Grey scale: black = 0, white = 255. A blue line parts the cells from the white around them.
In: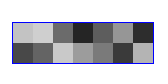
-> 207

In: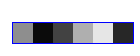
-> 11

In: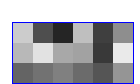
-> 78

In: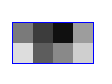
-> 60

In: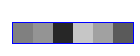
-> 148

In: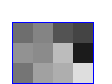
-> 132

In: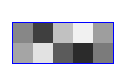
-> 63
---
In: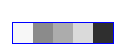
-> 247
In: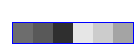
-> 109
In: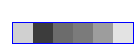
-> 208
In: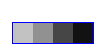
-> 194
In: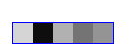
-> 213
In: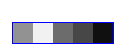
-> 146
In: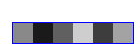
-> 137
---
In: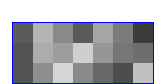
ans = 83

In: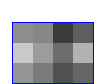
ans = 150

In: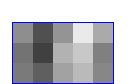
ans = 122

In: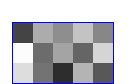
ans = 221

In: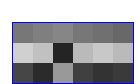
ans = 70

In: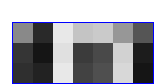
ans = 47
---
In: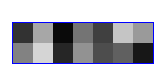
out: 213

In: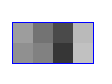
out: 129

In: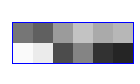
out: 235

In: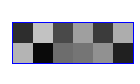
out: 10

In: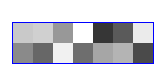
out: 103

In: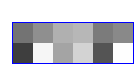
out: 246

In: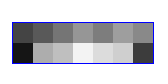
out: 173
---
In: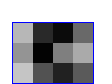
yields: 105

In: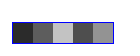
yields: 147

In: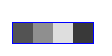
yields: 57

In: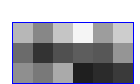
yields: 205

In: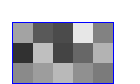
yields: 130

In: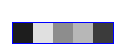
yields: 59
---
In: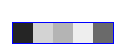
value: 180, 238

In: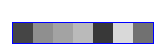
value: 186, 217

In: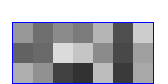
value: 197, 219

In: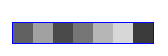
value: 118, 215

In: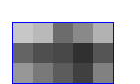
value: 72, 199

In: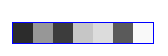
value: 198, 249

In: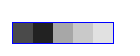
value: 167, 225
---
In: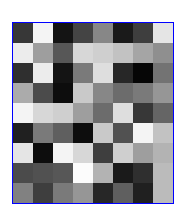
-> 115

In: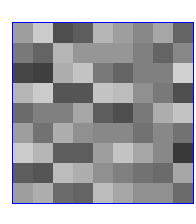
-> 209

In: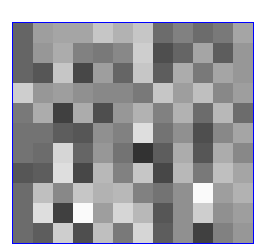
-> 151

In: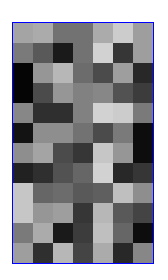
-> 40

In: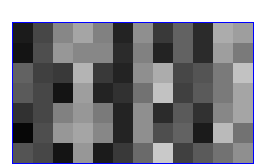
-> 194

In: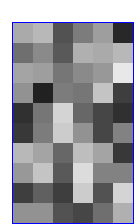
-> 232

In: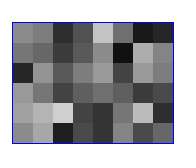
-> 125

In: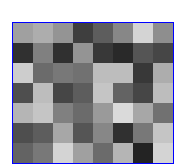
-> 173
